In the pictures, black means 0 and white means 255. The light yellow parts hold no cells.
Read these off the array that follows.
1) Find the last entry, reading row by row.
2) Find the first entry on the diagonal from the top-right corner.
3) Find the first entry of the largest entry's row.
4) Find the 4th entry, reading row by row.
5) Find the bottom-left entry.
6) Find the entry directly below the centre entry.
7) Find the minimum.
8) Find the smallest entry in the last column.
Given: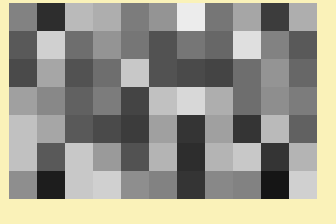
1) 208
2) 174
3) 130
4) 174
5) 142
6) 160
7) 21
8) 89

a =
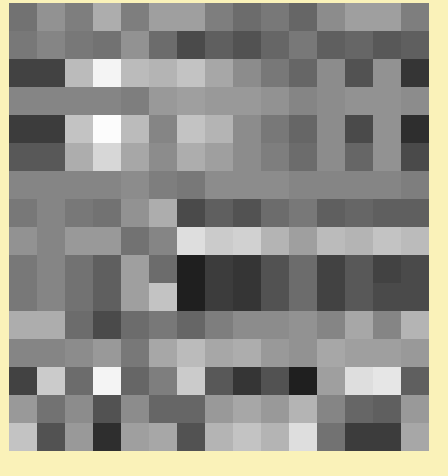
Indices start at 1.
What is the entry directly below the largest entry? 215
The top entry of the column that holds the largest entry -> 173
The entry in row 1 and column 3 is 126
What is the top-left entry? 114
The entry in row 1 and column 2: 146
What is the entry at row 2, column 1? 120
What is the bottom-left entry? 195
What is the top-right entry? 126
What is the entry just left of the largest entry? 195
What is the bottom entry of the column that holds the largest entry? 46
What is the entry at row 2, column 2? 133
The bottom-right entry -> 167
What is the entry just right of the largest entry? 187
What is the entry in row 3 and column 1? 66

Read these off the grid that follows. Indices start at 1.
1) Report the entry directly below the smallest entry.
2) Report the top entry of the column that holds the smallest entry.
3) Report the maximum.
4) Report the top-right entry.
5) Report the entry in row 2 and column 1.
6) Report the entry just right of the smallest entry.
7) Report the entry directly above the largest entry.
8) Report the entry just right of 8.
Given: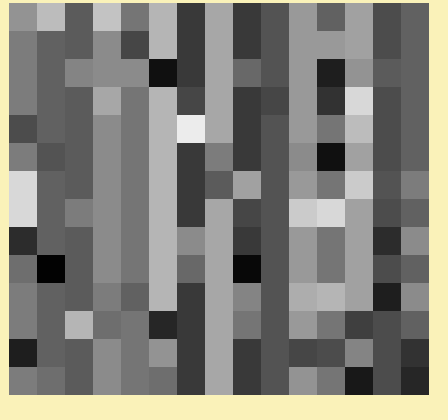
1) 97
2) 188
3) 236
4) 97
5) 124
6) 91
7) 70
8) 83

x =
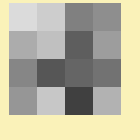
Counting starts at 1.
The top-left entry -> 219
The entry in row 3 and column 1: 134
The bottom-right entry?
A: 178
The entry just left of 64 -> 199
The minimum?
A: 64

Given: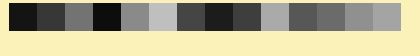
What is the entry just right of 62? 170
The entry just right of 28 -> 62

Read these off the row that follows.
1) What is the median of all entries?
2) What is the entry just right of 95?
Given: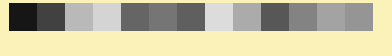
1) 131
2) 220

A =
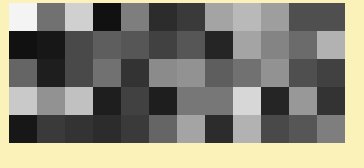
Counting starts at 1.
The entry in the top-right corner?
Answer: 79
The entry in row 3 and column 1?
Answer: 101
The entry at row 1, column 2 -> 113
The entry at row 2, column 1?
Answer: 17
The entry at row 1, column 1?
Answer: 244
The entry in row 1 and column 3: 208
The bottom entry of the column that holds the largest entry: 23
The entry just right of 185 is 158
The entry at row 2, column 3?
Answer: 73

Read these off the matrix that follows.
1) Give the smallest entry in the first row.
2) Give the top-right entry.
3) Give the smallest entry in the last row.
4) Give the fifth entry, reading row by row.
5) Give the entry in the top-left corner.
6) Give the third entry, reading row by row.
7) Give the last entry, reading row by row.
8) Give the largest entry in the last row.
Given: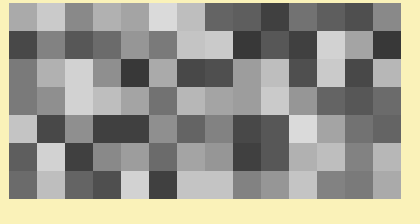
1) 64
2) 137
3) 64
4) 164
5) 170
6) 137
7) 170
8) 210
